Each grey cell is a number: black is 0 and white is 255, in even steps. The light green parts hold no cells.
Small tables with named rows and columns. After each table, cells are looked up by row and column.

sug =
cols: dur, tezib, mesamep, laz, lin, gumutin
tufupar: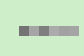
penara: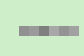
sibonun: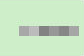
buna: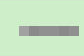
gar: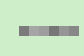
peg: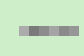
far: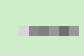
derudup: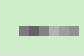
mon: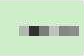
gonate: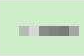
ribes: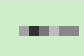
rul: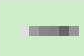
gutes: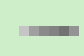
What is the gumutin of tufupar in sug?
164
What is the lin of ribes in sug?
137
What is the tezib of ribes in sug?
49
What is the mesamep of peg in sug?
140
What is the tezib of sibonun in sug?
188
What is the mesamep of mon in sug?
122
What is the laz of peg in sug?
164
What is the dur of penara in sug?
144
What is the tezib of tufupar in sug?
165
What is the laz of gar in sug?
118
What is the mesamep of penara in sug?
127
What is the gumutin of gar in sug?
135
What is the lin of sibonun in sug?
134
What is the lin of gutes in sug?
114
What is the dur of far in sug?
214
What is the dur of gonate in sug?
185
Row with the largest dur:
rul

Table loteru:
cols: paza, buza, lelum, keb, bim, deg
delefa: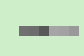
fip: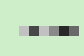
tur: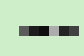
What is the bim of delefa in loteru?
162
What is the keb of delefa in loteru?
165
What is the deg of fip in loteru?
104
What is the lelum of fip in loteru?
193
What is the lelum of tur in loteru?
14
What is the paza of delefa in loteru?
112
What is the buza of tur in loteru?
29

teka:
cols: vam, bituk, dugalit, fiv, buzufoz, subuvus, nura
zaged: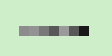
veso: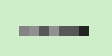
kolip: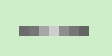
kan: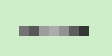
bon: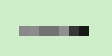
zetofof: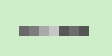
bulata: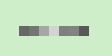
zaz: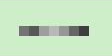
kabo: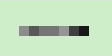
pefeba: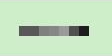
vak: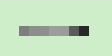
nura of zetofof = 85
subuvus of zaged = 88
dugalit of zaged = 120
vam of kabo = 140
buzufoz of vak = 155
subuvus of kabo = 64
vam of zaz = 115
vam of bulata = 103
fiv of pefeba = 134
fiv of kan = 172
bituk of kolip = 118
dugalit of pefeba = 127
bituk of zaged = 147

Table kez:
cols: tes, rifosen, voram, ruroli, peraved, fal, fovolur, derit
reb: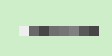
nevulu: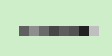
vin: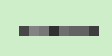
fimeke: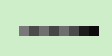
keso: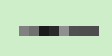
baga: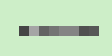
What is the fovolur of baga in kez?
80
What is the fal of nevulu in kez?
83
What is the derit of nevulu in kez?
191
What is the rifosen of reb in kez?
105
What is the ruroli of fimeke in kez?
70
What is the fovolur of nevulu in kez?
33
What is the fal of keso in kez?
80
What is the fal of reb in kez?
129
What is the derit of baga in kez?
87
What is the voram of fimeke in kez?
112
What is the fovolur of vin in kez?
98
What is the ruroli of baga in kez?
116
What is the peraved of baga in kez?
132
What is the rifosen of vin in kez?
131
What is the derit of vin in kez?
62
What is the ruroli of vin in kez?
49
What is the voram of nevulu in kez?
106
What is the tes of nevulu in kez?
96
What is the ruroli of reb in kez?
111
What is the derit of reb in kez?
70
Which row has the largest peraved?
keso

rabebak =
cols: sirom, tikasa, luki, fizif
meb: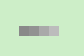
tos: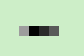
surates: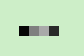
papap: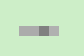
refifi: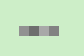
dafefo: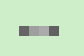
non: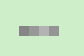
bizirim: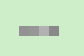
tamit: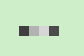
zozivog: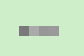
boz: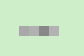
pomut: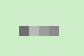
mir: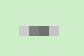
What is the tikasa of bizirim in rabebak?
151
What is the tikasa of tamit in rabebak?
178
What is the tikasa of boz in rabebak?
177
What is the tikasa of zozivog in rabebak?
170
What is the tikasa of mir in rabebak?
128
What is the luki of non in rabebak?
179
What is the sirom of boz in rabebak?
168
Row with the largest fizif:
mir

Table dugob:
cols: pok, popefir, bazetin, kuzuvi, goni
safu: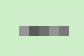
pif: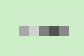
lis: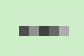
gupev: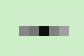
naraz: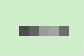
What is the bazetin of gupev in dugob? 15
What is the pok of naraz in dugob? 76
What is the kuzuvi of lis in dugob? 103
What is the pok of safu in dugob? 150
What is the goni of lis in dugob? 173
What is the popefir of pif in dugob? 209
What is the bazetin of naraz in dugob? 154
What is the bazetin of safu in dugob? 111
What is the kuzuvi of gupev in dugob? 129
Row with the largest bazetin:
naraz

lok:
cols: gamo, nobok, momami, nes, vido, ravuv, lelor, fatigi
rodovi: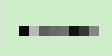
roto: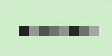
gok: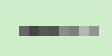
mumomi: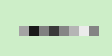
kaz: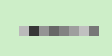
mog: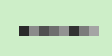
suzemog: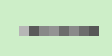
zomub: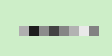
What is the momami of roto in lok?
81
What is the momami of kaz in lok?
148
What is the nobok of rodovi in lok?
183
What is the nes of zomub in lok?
67
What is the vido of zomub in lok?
133
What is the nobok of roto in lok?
150
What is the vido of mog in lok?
146
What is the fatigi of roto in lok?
165
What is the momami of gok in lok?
89
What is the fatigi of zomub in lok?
130
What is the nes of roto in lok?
112
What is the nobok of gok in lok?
70
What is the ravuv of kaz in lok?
158
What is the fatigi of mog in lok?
164
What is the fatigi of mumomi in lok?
132
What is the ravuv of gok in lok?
127
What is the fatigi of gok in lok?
147
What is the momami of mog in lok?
80
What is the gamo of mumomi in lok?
164
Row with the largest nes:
suzemog

